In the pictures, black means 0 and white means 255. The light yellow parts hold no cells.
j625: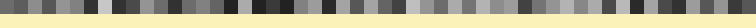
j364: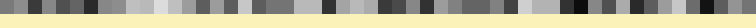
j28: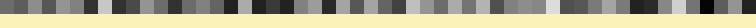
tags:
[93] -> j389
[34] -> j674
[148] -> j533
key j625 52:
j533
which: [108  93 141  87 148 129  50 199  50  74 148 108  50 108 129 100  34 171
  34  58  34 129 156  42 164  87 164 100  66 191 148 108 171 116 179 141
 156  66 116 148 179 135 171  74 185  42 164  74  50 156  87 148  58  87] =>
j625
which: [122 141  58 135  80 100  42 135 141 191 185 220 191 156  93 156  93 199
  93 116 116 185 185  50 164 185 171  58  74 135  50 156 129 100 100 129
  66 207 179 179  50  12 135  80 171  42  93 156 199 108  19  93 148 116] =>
j364

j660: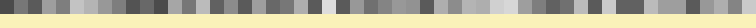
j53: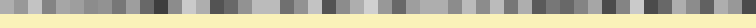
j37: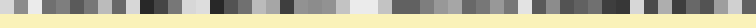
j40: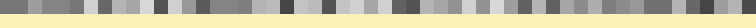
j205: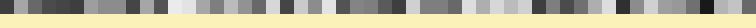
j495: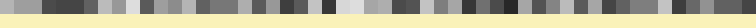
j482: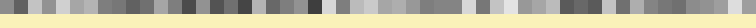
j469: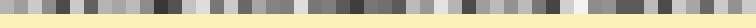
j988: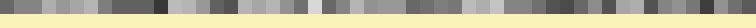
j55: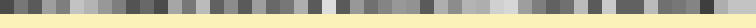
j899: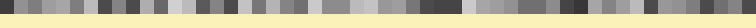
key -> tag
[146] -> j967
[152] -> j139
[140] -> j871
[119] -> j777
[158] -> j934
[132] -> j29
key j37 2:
j871
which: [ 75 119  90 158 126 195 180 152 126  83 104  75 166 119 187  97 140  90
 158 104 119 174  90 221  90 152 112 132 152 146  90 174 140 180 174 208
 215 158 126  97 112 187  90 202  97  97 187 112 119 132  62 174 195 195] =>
j55
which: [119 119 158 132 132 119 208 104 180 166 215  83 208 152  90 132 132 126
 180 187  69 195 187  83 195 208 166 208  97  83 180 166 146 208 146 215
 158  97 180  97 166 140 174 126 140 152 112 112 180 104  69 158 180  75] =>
j40
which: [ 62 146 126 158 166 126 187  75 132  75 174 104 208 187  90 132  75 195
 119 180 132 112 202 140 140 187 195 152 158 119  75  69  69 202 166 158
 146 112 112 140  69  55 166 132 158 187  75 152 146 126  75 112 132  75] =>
j899

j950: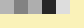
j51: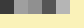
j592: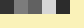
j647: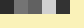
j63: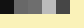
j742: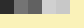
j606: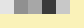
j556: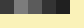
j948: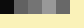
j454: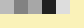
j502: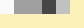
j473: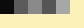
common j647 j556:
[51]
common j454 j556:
[32]
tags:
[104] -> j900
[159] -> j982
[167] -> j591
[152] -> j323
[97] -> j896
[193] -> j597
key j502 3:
j982

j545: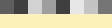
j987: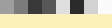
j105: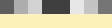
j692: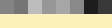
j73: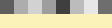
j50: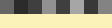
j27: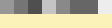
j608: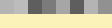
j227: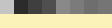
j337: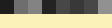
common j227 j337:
[110]
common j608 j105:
[94]
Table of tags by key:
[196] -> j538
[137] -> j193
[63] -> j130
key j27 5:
j193
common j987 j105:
[210]
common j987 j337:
[56]

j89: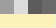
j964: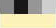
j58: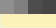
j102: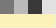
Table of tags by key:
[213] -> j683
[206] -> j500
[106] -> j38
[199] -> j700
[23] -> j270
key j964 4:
j500
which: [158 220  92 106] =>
j89

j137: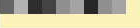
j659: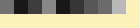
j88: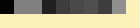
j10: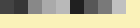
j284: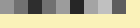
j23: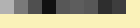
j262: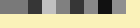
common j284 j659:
[113]
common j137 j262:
[143]
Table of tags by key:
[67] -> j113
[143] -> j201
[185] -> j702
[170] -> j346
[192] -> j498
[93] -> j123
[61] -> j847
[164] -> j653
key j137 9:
j653
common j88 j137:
[143]
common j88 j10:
[32]

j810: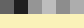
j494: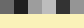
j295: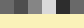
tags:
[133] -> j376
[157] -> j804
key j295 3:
j376
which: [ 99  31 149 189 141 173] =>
j810
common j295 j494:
[105]
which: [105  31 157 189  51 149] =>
j494
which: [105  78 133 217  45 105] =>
j295

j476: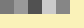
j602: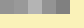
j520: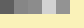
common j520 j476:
[134]
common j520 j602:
[147]
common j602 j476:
[153]
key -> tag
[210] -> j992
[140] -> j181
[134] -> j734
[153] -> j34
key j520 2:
j734

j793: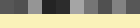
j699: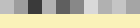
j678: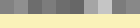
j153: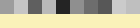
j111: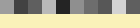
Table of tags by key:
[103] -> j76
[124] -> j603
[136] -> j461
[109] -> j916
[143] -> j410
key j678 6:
j76
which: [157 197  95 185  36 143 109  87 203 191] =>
j153
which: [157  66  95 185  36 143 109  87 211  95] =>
j111

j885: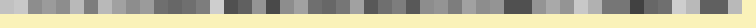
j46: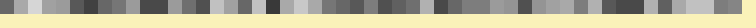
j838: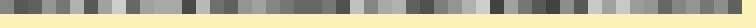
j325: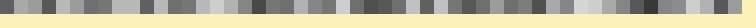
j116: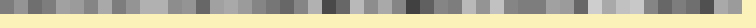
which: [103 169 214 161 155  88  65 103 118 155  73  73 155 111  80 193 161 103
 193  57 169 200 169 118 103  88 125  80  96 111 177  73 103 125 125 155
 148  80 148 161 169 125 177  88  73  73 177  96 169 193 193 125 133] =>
j46
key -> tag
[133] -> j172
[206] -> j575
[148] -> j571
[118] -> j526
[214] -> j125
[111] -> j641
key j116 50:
j641
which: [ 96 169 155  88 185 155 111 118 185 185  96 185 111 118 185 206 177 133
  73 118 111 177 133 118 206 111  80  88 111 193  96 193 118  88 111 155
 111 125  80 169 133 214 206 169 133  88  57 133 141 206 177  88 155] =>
j325
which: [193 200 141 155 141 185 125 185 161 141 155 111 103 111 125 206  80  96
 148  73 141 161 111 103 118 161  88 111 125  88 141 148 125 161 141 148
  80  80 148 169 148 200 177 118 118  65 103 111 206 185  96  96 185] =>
j885
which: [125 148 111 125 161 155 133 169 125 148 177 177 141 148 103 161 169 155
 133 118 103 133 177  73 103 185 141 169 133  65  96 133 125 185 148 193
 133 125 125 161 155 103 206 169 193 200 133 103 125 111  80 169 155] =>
j116
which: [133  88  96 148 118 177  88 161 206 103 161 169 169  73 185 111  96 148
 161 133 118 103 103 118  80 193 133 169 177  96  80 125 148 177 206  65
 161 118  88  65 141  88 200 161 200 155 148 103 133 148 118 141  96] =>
j838

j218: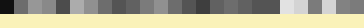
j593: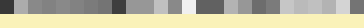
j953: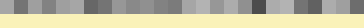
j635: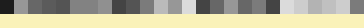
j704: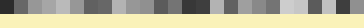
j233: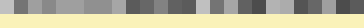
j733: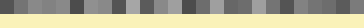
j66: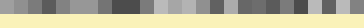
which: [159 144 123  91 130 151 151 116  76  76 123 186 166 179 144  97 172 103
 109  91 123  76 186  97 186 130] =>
j66
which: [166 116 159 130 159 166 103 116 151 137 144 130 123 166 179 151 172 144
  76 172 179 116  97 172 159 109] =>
j953
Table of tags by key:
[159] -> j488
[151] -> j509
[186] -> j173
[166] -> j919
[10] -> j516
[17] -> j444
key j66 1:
j488

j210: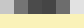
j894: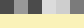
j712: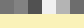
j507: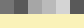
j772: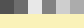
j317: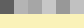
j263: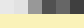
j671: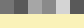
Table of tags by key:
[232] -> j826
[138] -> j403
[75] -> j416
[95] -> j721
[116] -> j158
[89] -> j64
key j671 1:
j158
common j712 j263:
[81]
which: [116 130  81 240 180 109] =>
j712
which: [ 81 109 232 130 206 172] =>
j772

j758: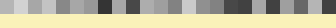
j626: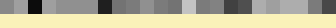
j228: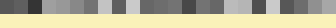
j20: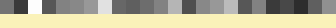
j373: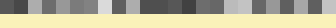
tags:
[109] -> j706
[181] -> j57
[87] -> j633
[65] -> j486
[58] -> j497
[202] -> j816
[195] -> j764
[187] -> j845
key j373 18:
j764
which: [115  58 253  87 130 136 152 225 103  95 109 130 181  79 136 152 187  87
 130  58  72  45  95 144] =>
j20
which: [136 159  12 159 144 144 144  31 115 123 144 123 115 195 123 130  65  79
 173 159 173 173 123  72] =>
j626

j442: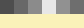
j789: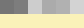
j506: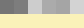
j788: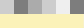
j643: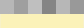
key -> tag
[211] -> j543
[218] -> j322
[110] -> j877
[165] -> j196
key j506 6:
j543
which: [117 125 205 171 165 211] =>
j506
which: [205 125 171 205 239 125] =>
j788

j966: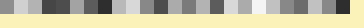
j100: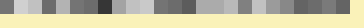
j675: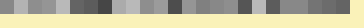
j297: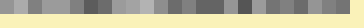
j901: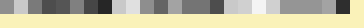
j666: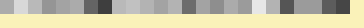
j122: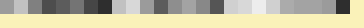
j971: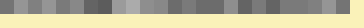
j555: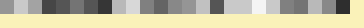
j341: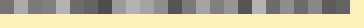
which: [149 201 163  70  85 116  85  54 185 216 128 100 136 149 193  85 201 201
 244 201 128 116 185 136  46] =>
j555
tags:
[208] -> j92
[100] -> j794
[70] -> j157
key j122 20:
j92
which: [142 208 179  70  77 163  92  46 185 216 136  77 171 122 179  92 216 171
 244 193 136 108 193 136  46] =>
j966

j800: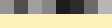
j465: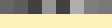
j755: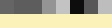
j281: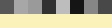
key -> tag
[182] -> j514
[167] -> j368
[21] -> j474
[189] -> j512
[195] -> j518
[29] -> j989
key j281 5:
j512
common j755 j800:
[148]
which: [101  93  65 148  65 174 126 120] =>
j465
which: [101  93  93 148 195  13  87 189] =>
j755

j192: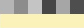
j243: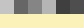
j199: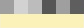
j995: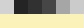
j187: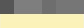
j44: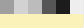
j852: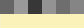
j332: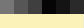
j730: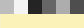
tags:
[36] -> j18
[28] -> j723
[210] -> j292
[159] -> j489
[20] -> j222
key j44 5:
j723
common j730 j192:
[78]
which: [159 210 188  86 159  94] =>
j199
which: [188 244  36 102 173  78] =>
j730
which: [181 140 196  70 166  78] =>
j192

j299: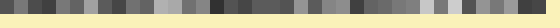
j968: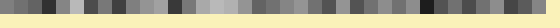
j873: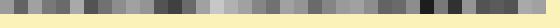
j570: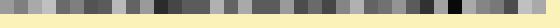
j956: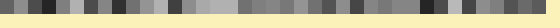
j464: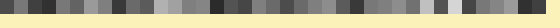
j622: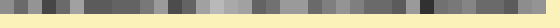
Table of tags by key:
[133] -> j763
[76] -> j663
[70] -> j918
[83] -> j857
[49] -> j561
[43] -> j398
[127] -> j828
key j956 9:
j561
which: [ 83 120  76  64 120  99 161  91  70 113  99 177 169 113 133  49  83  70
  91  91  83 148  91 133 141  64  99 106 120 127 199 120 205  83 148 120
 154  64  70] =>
j299
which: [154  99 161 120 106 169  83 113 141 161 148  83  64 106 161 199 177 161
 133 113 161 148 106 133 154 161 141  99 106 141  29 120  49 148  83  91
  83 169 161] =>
j873
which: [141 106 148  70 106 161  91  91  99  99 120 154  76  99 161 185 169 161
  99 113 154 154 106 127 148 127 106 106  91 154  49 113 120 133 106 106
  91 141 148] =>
j622

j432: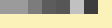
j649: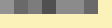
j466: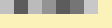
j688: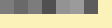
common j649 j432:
[124]
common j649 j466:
[147]
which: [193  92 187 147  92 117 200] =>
j466
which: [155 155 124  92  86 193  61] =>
j432
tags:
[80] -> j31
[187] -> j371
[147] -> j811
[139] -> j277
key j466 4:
j811
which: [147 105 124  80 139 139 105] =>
j649

